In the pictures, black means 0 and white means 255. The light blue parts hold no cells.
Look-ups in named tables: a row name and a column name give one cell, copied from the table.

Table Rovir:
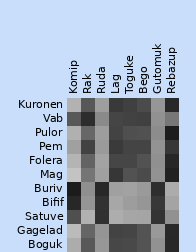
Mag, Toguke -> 82
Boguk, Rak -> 88
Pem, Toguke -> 68
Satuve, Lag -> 173
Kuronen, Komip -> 178
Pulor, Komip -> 176
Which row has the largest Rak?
Satuve

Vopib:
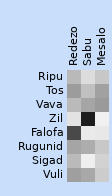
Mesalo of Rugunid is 200
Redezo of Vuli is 159
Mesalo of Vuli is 204
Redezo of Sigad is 186
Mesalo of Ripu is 199
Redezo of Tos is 156
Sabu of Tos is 192
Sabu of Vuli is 168
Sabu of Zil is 29
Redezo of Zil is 227
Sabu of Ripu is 220
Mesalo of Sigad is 210

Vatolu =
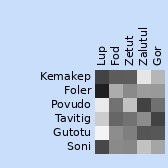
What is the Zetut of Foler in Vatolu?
138
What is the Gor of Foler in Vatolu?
153
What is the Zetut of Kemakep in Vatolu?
93
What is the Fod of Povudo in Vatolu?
114
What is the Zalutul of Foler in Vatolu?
155
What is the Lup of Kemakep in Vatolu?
67
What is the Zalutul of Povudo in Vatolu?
66
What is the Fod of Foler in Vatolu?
172
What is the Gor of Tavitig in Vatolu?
66
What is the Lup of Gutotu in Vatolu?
244
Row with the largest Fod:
Foler

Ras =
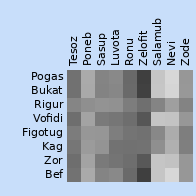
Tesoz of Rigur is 133
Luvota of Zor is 116
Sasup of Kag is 148
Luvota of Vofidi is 118
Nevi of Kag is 176
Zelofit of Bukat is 65
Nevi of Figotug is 172
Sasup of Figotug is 150
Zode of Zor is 151
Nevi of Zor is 194
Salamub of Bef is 197

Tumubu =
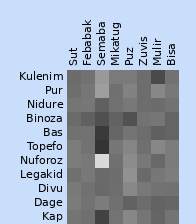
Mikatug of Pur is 112
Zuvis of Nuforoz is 120
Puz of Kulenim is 122
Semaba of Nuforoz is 218
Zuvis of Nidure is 109
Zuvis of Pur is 109
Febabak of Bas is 114
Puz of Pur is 130
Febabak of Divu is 113
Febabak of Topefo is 114
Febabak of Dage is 114
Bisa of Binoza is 100

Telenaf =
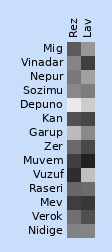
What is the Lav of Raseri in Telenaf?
108
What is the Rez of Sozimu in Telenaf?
136
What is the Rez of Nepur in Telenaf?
121
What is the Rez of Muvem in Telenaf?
63
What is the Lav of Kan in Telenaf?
70
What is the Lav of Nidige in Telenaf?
132
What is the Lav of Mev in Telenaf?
55
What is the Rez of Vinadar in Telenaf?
132
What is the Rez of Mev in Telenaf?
62
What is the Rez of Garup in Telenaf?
187
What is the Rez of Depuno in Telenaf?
234

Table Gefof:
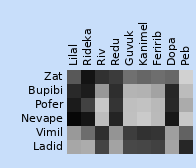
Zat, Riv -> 49
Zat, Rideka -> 19
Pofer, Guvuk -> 191
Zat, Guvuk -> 112
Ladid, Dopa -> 164
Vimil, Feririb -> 52
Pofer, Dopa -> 41
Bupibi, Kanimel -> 178
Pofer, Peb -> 171
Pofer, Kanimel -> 194
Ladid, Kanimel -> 70
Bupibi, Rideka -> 28
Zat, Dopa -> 103
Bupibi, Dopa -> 39
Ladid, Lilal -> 167
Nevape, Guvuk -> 192
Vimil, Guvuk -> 61

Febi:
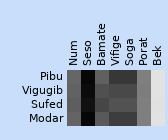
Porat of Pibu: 127
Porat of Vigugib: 125
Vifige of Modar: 61
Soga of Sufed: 82
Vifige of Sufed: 82
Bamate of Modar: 89
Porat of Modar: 127
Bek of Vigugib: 226
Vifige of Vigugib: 73
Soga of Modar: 61
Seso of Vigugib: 11
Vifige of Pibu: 55
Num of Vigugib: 98

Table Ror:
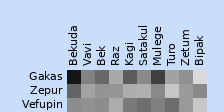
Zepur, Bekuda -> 100
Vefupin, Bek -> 141
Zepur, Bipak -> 137
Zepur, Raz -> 149
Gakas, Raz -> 169
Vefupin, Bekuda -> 140
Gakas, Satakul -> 137
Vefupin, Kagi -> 122
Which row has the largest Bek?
Zepur

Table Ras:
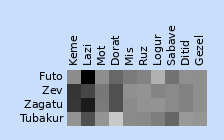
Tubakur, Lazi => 79
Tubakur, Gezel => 149
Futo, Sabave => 114
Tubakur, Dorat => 200
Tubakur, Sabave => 102
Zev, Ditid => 129
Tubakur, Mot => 148
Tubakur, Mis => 139
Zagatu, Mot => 122
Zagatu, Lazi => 27
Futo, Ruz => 130
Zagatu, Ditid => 130
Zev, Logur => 132
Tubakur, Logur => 126
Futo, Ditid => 143
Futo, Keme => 140
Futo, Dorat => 103
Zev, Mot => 120
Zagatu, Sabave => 138
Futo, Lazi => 1

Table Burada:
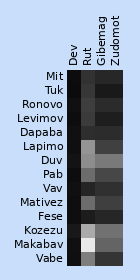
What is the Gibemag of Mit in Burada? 39
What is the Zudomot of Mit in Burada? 39
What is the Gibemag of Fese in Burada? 38
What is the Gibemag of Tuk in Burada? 25
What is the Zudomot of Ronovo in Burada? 43
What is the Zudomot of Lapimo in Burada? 64
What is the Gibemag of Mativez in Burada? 63
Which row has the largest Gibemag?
Duv

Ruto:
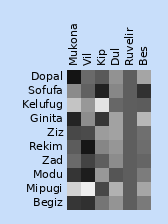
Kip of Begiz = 117
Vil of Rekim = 22
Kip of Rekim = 134
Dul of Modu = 85
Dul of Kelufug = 103
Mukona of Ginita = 36
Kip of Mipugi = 71
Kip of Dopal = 89
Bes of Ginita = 183
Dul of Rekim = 150
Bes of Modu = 124
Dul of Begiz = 148
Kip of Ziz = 156
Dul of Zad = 140
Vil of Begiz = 48
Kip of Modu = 152
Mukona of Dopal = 20
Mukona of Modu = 53
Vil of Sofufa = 97

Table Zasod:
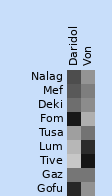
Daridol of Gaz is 118
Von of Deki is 140
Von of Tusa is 115
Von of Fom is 175
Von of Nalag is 148
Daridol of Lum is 183
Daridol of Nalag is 77
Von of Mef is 126
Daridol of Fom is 24
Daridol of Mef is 89
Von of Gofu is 146
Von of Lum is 44
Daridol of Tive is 199
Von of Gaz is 118
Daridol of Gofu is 39
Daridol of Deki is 110
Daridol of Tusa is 159
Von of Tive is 21

